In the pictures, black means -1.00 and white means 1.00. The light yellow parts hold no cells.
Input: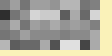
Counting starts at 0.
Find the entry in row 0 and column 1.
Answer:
0.25
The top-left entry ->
0.00
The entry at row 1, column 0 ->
-0.64
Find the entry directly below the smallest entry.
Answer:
0.00
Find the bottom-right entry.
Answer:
0.33
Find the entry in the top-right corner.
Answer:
0.00
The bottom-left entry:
0.43
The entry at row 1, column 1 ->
-0.08

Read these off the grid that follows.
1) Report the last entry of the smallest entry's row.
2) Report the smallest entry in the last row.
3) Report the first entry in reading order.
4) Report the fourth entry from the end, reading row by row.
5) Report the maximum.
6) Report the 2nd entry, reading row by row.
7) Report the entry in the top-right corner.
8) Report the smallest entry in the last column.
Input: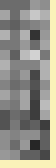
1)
-0.25
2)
-0.44
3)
-0.15
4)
0.11
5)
0.65
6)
-0.15
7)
0.11
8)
-0.52

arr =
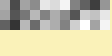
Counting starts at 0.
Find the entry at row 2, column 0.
-0.24
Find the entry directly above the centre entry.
0.72
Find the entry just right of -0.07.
0.44
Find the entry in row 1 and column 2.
-0.07
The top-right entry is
0.18
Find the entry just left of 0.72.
0.81
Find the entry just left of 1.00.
0.62
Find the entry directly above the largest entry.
0.62
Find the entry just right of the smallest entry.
0.44
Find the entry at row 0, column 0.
0.36

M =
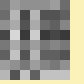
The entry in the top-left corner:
-0.06
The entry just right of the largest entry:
-0.55
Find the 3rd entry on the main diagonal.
-0.35
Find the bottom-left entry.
0.43
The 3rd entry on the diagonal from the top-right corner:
-0.15
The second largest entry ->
0.61
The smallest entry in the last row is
-0.35
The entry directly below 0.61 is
0.23
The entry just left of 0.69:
-0.45
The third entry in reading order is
0.13
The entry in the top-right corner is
-0.15
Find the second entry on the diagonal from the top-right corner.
-0.35
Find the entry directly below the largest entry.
0.33
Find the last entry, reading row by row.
0.52

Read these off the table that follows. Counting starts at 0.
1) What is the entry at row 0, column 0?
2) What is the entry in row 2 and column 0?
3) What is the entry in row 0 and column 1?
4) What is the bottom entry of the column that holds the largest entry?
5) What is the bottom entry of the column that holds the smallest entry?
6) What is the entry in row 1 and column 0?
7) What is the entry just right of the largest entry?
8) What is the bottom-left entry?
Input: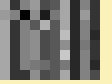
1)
0.31
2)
0.31
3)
-0.59
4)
0.31
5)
-0.59
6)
0.21
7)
-0.69
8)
0.31

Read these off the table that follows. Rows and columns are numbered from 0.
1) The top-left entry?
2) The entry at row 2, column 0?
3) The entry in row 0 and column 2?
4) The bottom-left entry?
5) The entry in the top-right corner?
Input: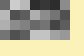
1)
-0.18
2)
0.37
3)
0.45
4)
-0.09
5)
0.10
